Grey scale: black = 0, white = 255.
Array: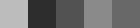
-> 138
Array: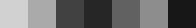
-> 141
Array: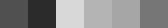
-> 166
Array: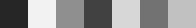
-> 114
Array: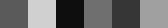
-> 54
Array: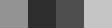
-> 78
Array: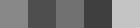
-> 63
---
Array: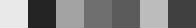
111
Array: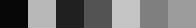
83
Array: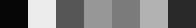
151
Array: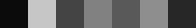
129
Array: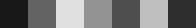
147
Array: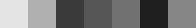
85
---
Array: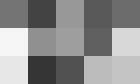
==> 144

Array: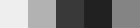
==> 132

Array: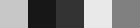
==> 128

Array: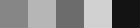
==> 134

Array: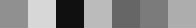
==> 144

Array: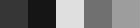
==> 112

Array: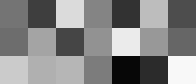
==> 132

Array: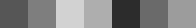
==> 126

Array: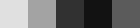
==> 91
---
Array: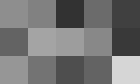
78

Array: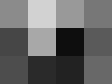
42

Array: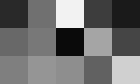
142

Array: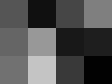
196

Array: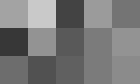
96

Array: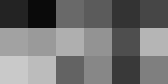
135
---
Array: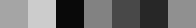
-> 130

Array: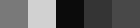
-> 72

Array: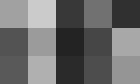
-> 89

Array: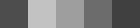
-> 108

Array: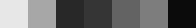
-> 99

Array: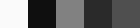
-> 79
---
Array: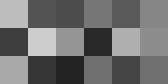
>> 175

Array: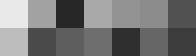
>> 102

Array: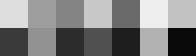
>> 178

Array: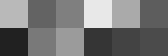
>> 67

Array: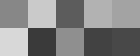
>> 66

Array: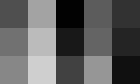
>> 100

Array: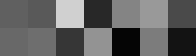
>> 124
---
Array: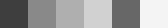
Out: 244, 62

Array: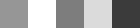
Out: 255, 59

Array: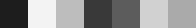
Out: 243, 29

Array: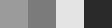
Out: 228, 42

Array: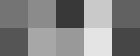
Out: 228, 56

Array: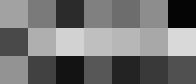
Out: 217, 5

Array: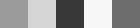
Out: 247, 56

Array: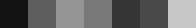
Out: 199, 18

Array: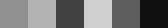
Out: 207, 16

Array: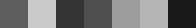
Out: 202, 24
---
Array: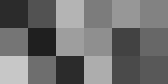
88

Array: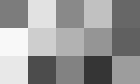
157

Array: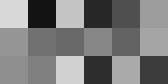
59

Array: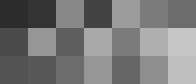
191

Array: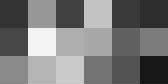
23

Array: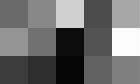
127

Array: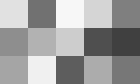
119
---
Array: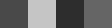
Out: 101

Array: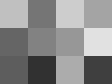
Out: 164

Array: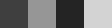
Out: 211

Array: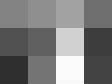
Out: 110

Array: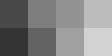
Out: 188

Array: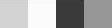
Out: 151

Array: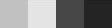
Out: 35

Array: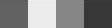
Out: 56

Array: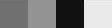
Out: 234
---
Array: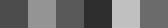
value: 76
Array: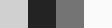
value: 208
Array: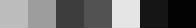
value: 188
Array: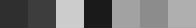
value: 47
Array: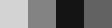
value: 211
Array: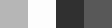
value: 182
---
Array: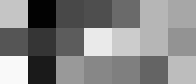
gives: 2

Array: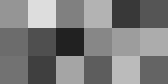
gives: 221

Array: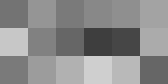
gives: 149

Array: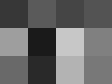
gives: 90

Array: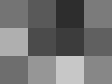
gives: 89

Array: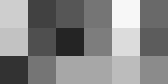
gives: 65

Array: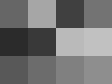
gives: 166

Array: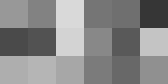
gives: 130
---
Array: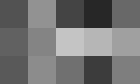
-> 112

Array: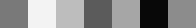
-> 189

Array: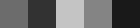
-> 196

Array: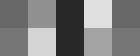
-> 41

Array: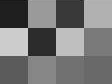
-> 113

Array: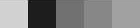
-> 113

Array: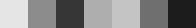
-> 54

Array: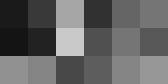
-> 72

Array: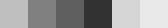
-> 95
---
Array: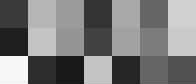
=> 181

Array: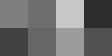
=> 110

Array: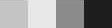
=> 232

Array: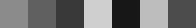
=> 96

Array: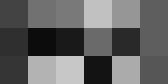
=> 113

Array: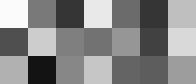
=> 121

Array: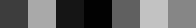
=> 169

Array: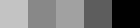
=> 136
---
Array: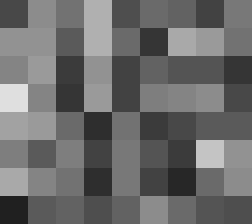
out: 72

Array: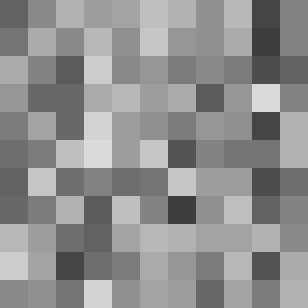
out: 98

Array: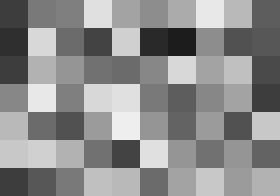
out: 61

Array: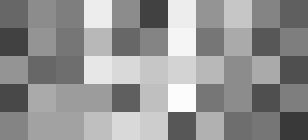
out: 103

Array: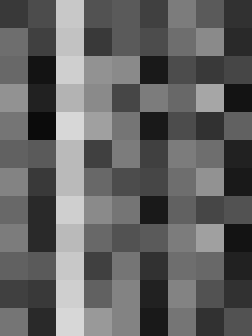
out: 57

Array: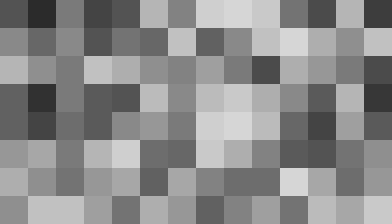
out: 83

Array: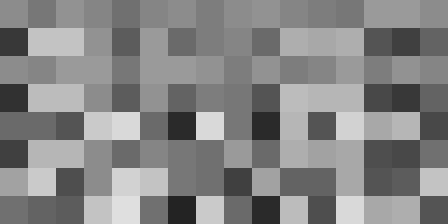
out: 140

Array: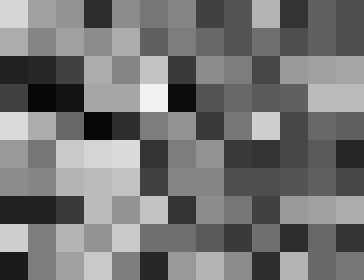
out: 213
